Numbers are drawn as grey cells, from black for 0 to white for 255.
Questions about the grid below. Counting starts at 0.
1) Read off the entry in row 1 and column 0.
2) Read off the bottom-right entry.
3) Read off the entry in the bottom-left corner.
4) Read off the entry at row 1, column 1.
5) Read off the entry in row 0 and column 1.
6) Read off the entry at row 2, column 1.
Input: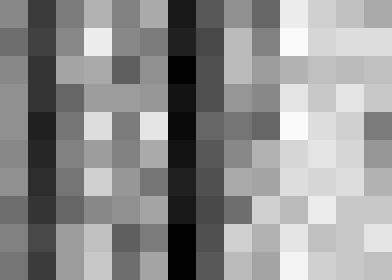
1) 110
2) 192
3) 117
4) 65
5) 59
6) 52

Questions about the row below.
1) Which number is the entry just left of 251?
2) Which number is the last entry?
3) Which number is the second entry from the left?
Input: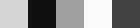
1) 160
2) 66
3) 16

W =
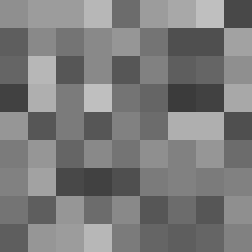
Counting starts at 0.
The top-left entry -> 143
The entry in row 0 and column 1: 156
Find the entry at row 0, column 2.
156
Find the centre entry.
129
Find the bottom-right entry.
129
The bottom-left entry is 94
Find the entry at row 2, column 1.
183
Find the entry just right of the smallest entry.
65
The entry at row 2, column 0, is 101
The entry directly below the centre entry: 116
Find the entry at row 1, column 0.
94

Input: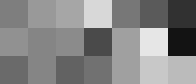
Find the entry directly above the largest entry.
90
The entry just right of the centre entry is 160
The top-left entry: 126
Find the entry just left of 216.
166
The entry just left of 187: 200
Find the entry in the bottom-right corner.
187

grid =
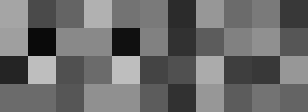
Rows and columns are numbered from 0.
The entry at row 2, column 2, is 80
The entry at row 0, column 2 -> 100
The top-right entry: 56
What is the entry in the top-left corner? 165
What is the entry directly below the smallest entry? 190
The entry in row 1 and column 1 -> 10
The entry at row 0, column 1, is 74
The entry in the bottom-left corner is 107
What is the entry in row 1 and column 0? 159
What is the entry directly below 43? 49
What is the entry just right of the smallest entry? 137
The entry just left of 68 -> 190

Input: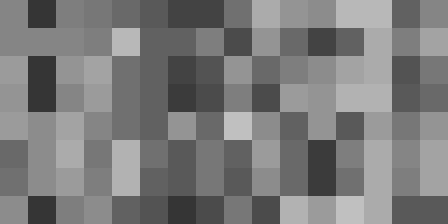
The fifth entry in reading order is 105
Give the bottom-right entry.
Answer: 89
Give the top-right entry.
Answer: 133
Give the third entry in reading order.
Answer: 126
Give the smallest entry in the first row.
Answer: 53
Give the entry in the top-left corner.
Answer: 133
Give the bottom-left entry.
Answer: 140
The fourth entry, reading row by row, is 119
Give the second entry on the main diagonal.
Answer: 133
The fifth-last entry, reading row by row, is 155
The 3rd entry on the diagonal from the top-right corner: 171

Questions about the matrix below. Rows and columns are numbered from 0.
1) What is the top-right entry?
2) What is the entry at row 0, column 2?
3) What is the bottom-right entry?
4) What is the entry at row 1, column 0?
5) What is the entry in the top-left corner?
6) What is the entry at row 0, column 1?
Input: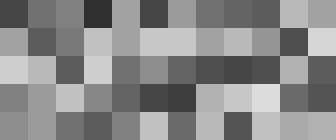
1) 162
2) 129
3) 177
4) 162
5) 70
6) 113

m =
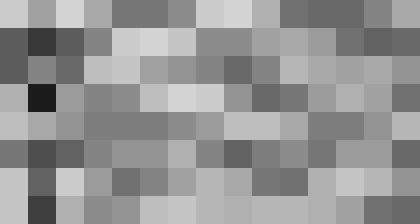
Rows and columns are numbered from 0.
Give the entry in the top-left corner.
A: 203
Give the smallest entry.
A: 28
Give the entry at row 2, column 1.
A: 132
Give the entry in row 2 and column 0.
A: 92
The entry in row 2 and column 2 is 105
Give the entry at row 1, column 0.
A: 92
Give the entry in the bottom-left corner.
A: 197
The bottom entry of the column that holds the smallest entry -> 63
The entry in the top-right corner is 168
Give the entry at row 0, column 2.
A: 211
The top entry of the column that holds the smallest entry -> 161
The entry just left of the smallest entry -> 176
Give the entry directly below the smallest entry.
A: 168
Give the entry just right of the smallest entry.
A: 155
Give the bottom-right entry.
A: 105

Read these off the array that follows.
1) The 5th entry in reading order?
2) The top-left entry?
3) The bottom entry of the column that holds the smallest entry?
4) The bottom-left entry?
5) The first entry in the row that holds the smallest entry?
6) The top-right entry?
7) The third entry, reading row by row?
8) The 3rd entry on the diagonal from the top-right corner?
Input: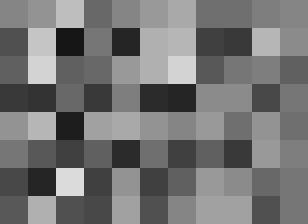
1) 133
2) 133
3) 80
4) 88
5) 80
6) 133
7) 190
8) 118

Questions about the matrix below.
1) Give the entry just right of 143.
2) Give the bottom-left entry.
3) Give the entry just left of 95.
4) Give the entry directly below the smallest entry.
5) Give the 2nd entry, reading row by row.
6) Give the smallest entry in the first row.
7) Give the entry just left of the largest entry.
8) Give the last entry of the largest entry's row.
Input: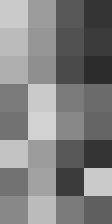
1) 74
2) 136
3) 122
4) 107
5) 156
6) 52
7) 114
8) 101

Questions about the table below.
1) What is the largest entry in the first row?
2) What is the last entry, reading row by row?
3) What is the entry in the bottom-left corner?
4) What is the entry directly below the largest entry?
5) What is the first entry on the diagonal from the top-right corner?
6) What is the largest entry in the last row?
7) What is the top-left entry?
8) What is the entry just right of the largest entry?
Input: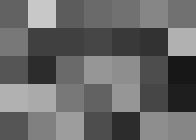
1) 200
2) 134
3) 85
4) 64
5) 113
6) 157
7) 98
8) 92

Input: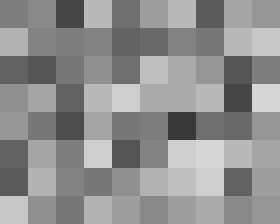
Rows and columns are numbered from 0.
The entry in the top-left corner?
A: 125
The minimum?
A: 57
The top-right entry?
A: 150
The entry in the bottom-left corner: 199
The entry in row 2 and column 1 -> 84
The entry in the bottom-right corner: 150
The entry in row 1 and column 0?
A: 178
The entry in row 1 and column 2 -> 125
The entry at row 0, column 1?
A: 137
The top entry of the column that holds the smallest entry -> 185
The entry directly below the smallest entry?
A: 206
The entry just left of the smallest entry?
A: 125
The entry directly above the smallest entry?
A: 171

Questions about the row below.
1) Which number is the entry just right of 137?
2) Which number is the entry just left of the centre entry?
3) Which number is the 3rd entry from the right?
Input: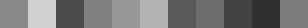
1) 209
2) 152
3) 67
